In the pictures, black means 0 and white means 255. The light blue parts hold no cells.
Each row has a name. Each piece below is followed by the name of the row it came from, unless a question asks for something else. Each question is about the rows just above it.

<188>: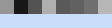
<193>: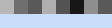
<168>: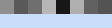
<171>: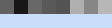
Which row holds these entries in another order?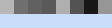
<188>
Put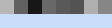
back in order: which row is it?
<171>
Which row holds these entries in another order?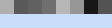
<188>
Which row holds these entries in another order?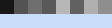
<168>
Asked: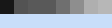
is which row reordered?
<193>
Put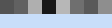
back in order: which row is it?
<168>
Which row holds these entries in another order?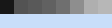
<168>

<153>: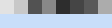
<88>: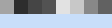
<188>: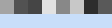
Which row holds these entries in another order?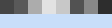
<153>
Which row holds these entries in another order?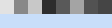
<188>
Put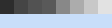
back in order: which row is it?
<153>

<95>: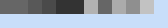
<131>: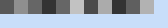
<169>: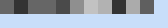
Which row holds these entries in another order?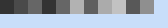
<131>
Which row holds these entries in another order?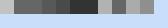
<95>
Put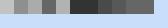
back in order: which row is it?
<95>
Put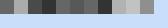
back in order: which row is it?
<95>
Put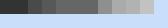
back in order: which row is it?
<95>
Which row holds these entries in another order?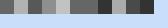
<95>
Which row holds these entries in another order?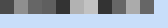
<169>

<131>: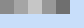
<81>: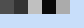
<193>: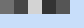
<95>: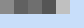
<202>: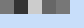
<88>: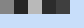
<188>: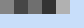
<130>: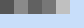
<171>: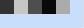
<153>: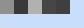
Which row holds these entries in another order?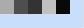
<81>
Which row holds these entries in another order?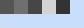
<193>
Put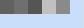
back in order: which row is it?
<95>
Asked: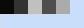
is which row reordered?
<81>

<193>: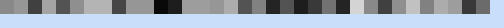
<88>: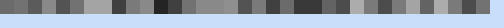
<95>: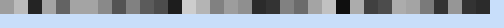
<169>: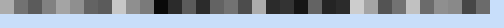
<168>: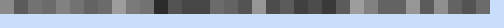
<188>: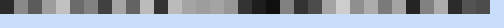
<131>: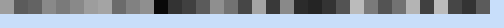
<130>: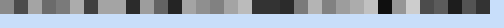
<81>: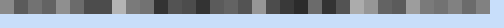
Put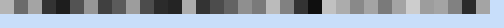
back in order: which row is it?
<130>
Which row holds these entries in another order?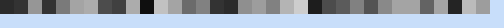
<95>
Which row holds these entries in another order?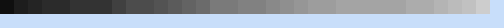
<130>
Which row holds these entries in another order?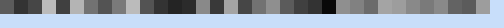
<131>

